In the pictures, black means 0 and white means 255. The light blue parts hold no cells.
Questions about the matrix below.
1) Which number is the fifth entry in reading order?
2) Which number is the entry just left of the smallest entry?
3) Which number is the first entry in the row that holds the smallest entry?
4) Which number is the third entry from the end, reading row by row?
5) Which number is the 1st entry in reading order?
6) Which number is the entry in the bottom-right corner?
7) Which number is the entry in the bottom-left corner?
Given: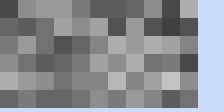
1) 122
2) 82
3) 102
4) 132
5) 73
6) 113
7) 102

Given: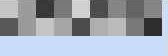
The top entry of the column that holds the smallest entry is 133
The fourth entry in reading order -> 121
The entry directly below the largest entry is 77
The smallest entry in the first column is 87
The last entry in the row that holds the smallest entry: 45
